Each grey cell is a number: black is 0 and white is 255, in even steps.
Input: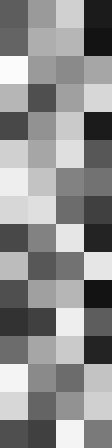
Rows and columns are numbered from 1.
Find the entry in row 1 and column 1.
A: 93
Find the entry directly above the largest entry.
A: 100
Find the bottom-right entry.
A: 122
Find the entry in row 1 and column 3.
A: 208
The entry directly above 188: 72
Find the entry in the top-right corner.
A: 27
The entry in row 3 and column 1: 251
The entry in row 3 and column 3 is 138
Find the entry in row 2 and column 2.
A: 174
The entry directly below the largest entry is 182

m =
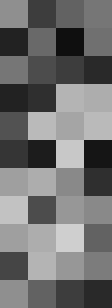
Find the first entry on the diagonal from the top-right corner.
118
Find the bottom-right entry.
41
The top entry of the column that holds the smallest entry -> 98
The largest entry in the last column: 186
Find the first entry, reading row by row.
143
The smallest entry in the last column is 21
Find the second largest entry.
200
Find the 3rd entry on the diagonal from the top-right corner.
76
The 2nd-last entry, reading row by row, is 61
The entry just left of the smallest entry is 105
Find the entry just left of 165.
186
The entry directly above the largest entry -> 151
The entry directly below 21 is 47

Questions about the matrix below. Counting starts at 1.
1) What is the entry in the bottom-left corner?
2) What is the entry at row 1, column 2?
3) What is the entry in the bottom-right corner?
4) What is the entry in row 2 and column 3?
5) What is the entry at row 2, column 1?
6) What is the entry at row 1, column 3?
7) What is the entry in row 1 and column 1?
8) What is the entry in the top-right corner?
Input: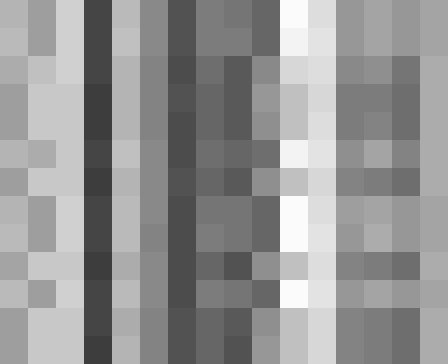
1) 158
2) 158
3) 172
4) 208
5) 186
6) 208
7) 180
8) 164

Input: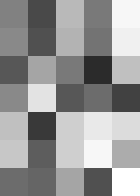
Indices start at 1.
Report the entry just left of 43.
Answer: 121
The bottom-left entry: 108
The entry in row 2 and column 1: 137
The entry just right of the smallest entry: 192
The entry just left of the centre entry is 227
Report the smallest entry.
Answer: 43
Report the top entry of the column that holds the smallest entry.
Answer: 121
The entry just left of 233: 207
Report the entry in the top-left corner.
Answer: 129
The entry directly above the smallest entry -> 115

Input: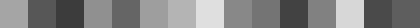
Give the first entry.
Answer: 165
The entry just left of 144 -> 60
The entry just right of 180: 223
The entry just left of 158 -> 101

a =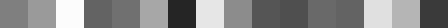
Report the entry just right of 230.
140
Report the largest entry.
252
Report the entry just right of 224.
181

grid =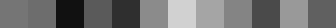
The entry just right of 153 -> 96
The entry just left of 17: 109
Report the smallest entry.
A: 17
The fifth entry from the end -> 165

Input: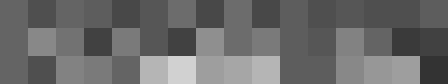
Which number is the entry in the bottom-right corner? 51
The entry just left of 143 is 65
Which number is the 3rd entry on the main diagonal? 130
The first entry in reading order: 100
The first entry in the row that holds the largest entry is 100
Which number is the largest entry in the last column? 93
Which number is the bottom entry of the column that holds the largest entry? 209
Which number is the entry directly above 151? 100
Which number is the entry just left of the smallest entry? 158
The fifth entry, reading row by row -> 72
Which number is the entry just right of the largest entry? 158
